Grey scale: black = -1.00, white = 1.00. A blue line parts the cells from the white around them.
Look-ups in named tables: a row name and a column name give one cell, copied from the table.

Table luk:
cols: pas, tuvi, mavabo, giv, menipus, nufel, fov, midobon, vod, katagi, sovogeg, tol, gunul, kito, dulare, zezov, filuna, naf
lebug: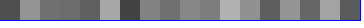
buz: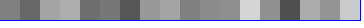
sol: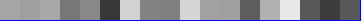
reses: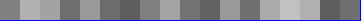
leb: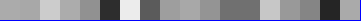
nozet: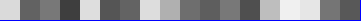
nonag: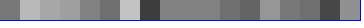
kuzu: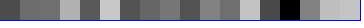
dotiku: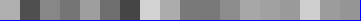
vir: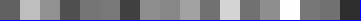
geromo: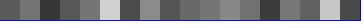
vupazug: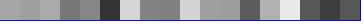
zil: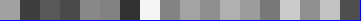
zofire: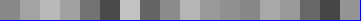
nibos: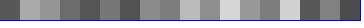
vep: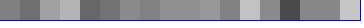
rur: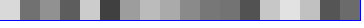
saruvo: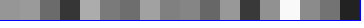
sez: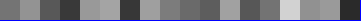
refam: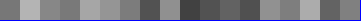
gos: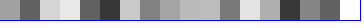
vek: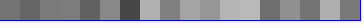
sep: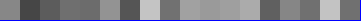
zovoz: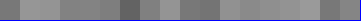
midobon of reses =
0.00
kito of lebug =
-0.26
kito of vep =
0.08
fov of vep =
0.08
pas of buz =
0.00
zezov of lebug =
-0.20
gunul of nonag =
-0.21
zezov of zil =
0.13
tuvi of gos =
-0.24
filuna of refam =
-0.22
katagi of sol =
0.67
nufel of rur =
-0.50
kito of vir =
0.11
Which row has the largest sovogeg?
gos

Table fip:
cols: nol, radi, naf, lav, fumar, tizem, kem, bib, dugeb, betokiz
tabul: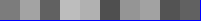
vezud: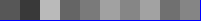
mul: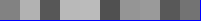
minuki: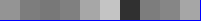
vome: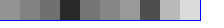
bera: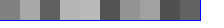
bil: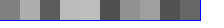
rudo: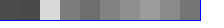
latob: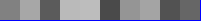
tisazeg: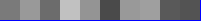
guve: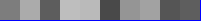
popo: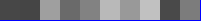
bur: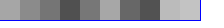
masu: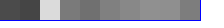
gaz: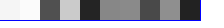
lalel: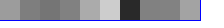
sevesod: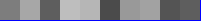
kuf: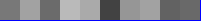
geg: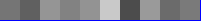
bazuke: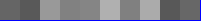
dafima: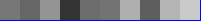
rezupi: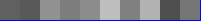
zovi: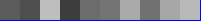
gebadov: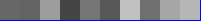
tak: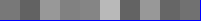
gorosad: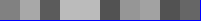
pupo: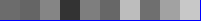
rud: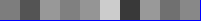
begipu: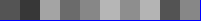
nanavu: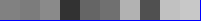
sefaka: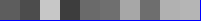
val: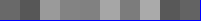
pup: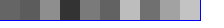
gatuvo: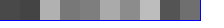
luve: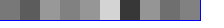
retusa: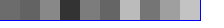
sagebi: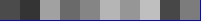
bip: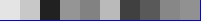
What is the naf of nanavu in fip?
0.08
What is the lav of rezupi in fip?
-0.02
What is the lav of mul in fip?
0.45
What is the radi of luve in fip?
-0.28
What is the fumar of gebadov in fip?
-0.08
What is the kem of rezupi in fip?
0.00
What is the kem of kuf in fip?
0.18
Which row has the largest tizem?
luve

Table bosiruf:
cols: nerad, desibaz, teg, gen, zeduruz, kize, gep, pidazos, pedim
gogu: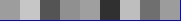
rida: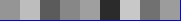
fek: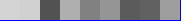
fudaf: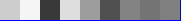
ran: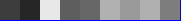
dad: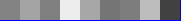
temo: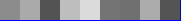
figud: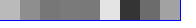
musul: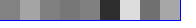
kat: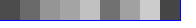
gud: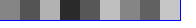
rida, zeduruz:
0.25
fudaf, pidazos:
-0.09
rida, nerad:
0.17
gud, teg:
0.40
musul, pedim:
0.31
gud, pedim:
0.55
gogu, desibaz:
0.55
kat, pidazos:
0.60
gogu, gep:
0.49
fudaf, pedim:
0.00
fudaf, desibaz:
0.92
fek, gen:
0.37
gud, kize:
0.50
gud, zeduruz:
-0.32
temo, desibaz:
0.33

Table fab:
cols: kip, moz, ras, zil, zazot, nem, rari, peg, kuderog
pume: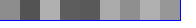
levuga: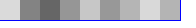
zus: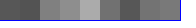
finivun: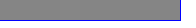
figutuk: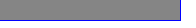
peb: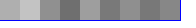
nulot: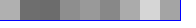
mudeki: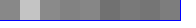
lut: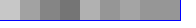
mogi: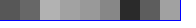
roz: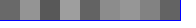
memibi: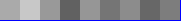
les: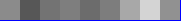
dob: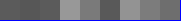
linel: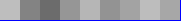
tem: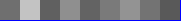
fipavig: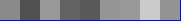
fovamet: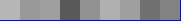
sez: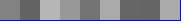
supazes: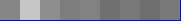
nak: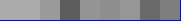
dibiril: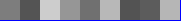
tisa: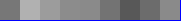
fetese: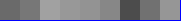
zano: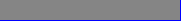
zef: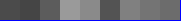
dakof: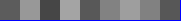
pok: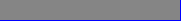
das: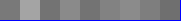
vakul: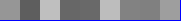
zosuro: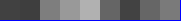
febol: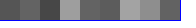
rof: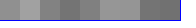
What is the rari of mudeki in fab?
-0.05
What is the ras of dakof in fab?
-0.45
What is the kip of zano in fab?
0.04
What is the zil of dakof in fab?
0.29
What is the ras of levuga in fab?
-0.20
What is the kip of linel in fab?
0.49
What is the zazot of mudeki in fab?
0.05
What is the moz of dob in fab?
-0.32
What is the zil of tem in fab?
0.12
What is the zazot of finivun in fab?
0.04
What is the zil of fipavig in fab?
-0.22
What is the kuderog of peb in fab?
0.06
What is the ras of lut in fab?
0.04
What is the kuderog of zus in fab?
-0.05

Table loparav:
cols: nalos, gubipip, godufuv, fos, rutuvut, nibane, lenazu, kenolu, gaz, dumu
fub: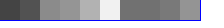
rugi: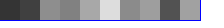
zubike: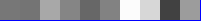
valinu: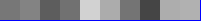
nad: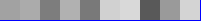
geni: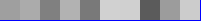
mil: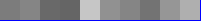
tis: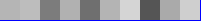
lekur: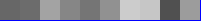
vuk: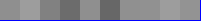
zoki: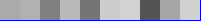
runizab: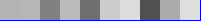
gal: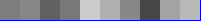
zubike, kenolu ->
0.69
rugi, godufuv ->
0.11
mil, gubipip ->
0.04
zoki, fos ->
0.45
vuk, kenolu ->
0.14
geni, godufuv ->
0.00

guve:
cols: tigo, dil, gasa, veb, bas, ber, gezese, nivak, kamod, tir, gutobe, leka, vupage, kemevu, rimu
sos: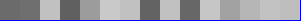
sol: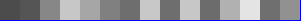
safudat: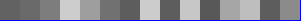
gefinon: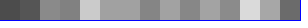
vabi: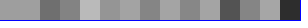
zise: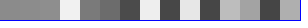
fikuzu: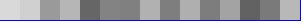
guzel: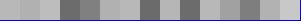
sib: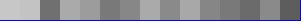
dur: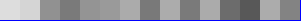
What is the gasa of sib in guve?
-0.12
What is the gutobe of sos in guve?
0.55
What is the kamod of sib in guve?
0.08
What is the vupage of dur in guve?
-0.31
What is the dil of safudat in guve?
-0.17
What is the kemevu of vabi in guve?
0.30
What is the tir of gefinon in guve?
0.06
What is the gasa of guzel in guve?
0.48
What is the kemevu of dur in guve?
0.35
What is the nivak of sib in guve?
0.33
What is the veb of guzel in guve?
-0.15
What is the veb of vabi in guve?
0.03
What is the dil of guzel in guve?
0.39
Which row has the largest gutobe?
sos

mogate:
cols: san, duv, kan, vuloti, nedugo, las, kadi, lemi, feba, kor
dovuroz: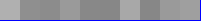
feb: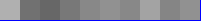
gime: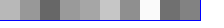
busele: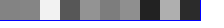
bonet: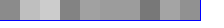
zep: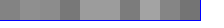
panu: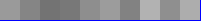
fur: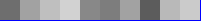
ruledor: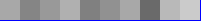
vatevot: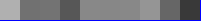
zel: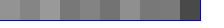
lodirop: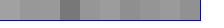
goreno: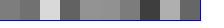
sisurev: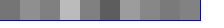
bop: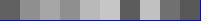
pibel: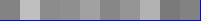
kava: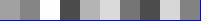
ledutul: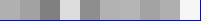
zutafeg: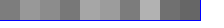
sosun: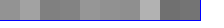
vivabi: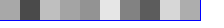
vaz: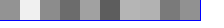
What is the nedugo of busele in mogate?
0.15
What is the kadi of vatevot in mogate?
0.07
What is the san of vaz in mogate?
0.15
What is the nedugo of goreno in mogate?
0.15
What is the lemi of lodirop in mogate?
0.17
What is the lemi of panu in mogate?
0.40
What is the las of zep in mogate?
0.22
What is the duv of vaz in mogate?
0.88
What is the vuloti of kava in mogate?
-0.41
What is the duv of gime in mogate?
0.19
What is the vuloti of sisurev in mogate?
0.47
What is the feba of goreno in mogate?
0.37
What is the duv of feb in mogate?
-0.11
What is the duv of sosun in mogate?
0.27

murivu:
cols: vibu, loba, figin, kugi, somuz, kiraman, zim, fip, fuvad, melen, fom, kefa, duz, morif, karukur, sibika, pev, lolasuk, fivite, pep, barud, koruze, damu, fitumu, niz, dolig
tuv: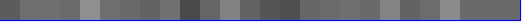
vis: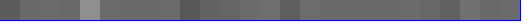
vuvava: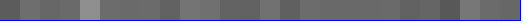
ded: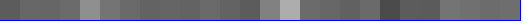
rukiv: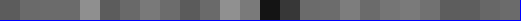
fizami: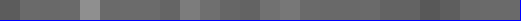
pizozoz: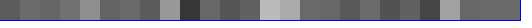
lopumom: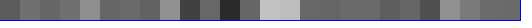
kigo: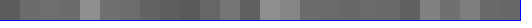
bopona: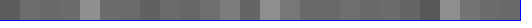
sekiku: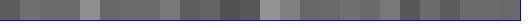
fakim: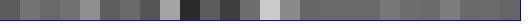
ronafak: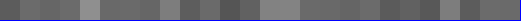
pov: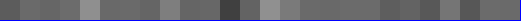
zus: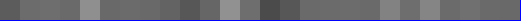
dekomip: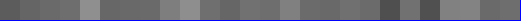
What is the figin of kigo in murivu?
-0.14
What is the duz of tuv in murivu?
-0.22
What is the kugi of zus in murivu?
-0.17
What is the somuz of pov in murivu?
0.12
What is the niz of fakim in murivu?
-0.16
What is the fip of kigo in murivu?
-0.22
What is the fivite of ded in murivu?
-0.17
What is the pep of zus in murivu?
0.02
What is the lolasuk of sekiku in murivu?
-0.12
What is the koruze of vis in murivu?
-0.19
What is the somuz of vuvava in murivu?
0.12
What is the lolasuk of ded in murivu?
-0.24
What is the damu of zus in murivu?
-0.16
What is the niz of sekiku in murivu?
-0.16
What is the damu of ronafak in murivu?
-0.02
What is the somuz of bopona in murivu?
0.12
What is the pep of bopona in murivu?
-0.16
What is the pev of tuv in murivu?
-0.16
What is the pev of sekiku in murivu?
-0.17

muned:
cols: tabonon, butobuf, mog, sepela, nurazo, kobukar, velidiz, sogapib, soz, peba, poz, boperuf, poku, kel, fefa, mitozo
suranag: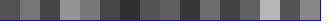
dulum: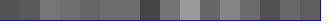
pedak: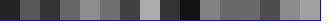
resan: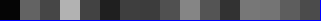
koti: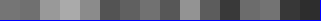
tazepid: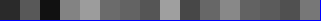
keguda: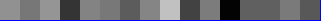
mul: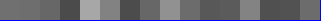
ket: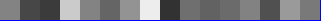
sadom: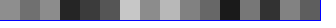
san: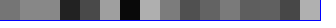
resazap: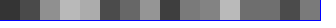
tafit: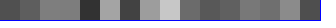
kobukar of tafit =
0.29
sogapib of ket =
0.86
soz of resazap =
-0.51
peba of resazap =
-0.04
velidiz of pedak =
-0.49
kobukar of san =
0.25
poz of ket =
-0.23
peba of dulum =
0.21
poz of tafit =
-0.31
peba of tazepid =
-0.44
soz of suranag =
-0.26
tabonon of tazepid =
-0.67
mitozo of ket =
-0.05
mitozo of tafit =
-0.39
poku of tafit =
-0.06
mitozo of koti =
-0.65
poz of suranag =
-0.15
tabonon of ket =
0.03

